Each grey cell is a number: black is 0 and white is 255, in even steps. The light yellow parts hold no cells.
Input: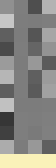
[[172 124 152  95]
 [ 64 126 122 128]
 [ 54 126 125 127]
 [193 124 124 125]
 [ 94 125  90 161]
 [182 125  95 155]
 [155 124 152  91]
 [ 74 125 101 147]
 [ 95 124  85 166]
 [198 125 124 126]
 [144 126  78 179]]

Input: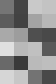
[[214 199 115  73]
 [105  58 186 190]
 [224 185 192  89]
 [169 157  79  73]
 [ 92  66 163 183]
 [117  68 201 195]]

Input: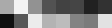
[[ 16  87 236 179 188 131 123 226]
 [170 243 146  82  66  69  33  50]]

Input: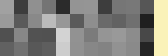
[[ 97 113  88  94 205 145 135 131 146 138  36]
 [ 80 135  82  81 211 146 123 149 153 140  72]
 [154  90 137 187 151  90 142 106  98 112  31]
 [161  61 144 116  43 148 149  61 118 120  86]]

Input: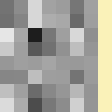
[[219 172  76 120 140 208 149]
 [191 160 107 136 150 183 148]
 [134 135 190 158 157 116 154]
 [151 159 156 165 154 153 157]
 [201 159  88 113 145 190 149]
 [230 167  29 119 159 216 143]
 [112 132 215 173 168 105 158]
 [115 140 215 162 156 118 160]]

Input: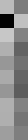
[[158 127]
 [175 117]
 [176 130]
 [150  93]
 [170 101]
 [151 113]
 [176  99]
 [199 130]
 [  3 192]
 [187 124]]

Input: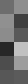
[[ 87  91]
 [ 77 157]
 [ 39 193]
 [140  89]
 [144  64]
 [109 142]]

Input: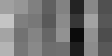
[[180 119 137 110 112  29 140  88]
 [164 114 132 102 146  11 145  77]
 [196 127 120  89 139  55 163  87]
 [160 150 128  96 130  35 136  80]]

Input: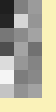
[[196 146 162]
 [245 125 136]
 [220 151 132]
 [ 78 164 113]
 [119 139 163]
 [ 37 214 149]
 [ 31 128 155]]
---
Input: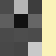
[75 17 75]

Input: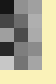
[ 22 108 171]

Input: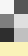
[246 223]

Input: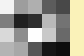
[243  32 254  21]

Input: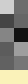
[207 102]

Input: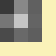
[ 57 197  94]

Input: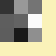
[ 51  99 143]
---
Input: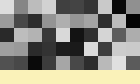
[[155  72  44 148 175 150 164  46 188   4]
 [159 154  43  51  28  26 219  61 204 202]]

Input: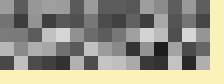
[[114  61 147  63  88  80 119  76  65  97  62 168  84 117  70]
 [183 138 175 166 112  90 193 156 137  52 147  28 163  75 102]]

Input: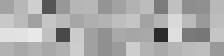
[[200 186 161 197 185 166 175 179 190 196 163 180 217 186 154 189]
 [178 169 177 168 176 205 161 144 155 205 179 169 181 187 190 153]]

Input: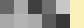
[[168 180 171  90  56]]

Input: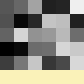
[[ 81   9  39 196 190  33]
 [  1  10 108 111 214 201]]

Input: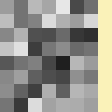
[[189 115 130 219 176 157 214]
 [196 224  61 119 140 106 115]
 [136 159  95  78  70 144 120]
 [117  57 220 162 174 172 159]]
